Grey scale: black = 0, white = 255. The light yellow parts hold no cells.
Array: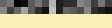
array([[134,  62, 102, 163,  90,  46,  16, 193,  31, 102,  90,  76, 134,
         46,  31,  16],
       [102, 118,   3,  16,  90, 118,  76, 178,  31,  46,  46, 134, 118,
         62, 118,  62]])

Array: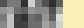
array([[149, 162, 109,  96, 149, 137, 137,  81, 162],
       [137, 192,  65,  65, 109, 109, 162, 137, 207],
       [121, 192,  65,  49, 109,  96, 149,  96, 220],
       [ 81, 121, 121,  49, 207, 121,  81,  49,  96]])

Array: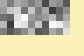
array([[183,  60, 236, 223, 140, 199,  88, 249, 236, 199],
       [169, 127, 169, 155, 127, 155,  74, 155, 140,  88],
       [155, 199, 211, 114, 199, 127, 169,  60, 101, 140],
       [127,  88, 114, 140, 183,  88, 101, 169, 140, 223],
       [114, 101, 223, 249, 155, 140, 155, 183, 114, 169]])

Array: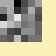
array([[215, 187, 158, 115, 129, 102],
       [171, 171,   6,  74, 115, 158],
       [142,  74,  61, 142, 142, 102],
       [129, 171,  47,  90, 171,  90],
       [102,  90, 187,  74, 115, 115],
       [ 34, 158, 231, 129, 142,  74]])

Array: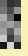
array([[199,  61, 132],
       [172, 102,   6],
       [160,  89, 172],
       [147, 160, 132],
       [117,  77, 147],
       [102,  49,  61],
       [ 22, 211,  35]])

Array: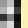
array([[178, 231,  62],
       [166, 217,  25],
       [154, 190,  25],
       [ 50, 128,   9]])

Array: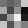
array([[197,  83, 169, 128],
       [169,  70, 143,  15],
       [114,  98, 114, 197],
       [ 70, 155, 240,  29]])
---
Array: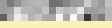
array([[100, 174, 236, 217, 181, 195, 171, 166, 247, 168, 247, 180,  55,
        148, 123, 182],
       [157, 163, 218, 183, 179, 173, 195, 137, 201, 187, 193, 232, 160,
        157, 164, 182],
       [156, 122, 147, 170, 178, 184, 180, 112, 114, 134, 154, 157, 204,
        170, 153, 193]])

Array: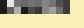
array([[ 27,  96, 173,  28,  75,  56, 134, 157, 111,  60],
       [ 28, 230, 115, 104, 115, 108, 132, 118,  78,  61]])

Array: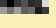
array([[158, 116, 158,  95, 106,  25,  60],
       [ 57,   0,  55,  82,  43,  51, 217]])

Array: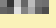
array([[ 99,  91, 224, 130, 171, 101,  77],
       [127,  53, 194, 102, 188, 116, 111]])

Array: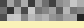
array([[ 78, 197, 201, 135, 185, 165, 179, 148, 135, 161, 165,  36],
       [109,  50, 169,  74, 201, 116, 134, 161,  92, 182, 115, 129],
       [ 71, 164, 105, 171,  59, 159, 111,  65, 141, 156, 198, 173]])

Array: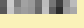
array([[ 88, 198, 147, 157, 150, 104, 193,  95,  44, 154, 168],
       [ 96, 203, 126, 162, 153, 110, 188, 118,  65, 142, 187]])
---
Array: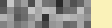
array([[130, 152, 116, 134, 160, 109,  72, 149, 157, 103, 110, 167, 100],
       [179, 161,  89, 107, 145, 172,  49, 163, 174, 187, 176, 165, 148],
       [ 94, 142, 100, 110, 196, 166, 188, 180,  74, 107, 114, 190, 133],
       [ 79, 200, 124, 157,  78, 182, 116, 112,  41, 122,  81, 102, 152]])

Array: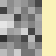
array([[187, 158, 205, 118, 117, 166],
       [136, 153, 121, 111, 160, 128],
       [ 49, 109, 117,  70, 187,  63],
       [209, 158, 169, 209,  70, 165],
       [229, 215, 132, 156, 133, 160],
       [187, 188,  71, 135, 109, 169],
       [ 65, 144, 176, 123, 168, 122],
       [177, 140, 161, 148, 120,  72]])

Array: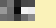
array([[111, 106,  59, 108, 140],
       [152, 110,   9, 243, 236],
       [ 95, 119,  32,  72,  75]])

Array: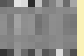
array([[ 51,  73, 150, 106,  73, 150,  85, 101, 217, 116,  78],
       [135, 128, 146, 139, 137, 129, 130, 138, 140, 130, 129],
       [132, 131, 139, 137, 132, 137, 132, 135, 139, 133, 134],
       [142, 128, 156, 141, 145, 118, 128, 141, 138, 125, 123],
       [143, 123, 163, 143, 146, 113, 126, 141, 139, 122, 118],
       [141, 123, 162, 142, 145, 115, 127, 142, 140, 124, 120],
       [129, 133, 132, 135, 129, 144, 134, 133, 139, 137, 139],
       [ 87,  97, 228, 218,  42, 193, 106, 131, 166, 107, 165]])

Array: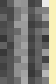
array([[ 98,  87, 109, 169,  76,  98, 124],
       [ 73,  87, 144, 163,  56,  77, 182],
       [ 64,  85, 144, 143,  61,  97, 134],
       [ 77,  84, 110, 163,  75, 102,  67],
       [ 56,  80, 144, 144,  63,  97, 154],
       [ 98,  67, 131, 162,  74, 102,  89],
       [ 54,  89, 135, 144,  65,  98,  54],
       [ 81,  92, 106, 154,  78, 110, 129],
       [ 74,  86, 155, 156,  63,  77,  93],
       [101,  74, 123, 165,  78, 101, 162],
       [ 75,  73, 120, 141,  90, 123, 129],
       [ 65,  97, 151, 147,  67,  80, 233]])

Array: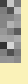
array([[147, 149, 138],
       [127,  80, 122],
       [ 50, 214, 148],
       [164, 161, 172],
       [151, 129,  91],
       [133, 179, 160],
       [133, 135, 151],
       [125,  83, 192],
       [ 65, 199, 122]])
